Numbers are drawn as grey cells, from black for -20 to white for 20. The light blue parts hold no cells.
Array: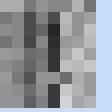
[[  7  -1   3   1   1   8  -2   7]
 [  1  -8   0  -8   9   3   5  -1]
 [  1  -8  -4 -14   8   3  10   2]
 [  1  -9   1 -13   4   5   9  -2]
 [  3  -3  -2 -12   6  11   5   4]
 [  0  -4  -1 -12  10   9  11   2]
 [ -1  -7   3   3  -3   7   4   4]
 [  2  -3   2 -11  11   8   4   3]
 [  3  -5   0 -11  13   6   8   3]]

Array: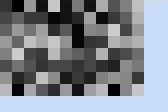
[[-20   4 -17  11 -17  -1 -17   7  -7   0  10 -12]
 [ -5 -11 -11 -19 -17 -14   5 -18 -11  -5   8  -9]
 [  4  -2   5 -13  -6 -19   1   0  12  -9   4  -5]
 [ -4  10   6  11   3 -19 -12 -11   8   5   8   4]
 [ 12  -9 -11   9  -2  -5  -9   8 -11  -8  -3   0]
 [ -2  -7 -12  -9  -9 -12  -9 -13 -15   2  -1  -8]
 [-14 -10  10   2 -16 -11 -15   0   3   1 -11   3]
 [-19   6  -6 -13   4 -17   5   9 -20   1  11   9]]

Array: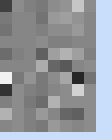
[[  2   0  -1   2   3  11   2 -10]
 [  1   1  -2   4   5   3   1  -1]
 [  1   1   0   2   2   4   1  -2]
 [  1   1   2   0   0   1   1   1]
 [  0   1  -5   5   8   5   0  -3]
 [  1   1   7  -4  -6   1   2   1]
 [ -1   3  -1   2   6 -14  -2  18]
 [  2   0  -1   1   2  13   2 -12]
 [  2  -1  -3   8   2   2   2   0]
 [  2   0   4   1  -4  -5   2   8]
 [  2   0  -1   4   2   1   2   1]]

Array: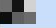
[[-17  13  -3]
 [ -5  -3 -18]]

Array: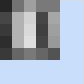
[[ -2   5  -1  -1 -14]
 [  8  13  -9   6  -9]
 [  8  14 -10   5 -11]
 [  8  15  -9   4 -13]
 [ -4  -1  -4  -7 -11]]

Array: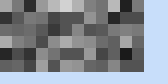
[[ -1 -13   4   9  13   8   0  -2   9 -15  -1   6]
 [ -6  -1  -2  -9  -7  -7   3  -2 -14  -8  -8 -12]
 [ -4  -3  -6 -11  -7   1  -7  -6  -1   0  -1  -3]
 [  0  -2  -8   2   7   3   2  -3  -5   6  -4   7]
 [ -8 -12   2  -2  -7  -7   4  -9  -5 -16  -6 -14]
 [ -4  -9   5  -7   4   3  -4  -5   1  -7  -7  -5]]

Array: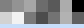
[[  3   6  -3  -6   7 -20   0]
 [ 18  -1  -8  -2   8  -5  13]]

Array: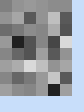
[[  3   4   3   2   2   0]
 [  6  -6   3  10  -6   3]
 [ -1   2   1   7  -7  -3]
 [-15  -7   1  -9  14   4]
 [ -4  -7   5  -6   3   1]
 [  7  14  10   3   6   5]
 [ -4  -1   4  11  -6   1]
 [  2   1   4 -15   5   5]]
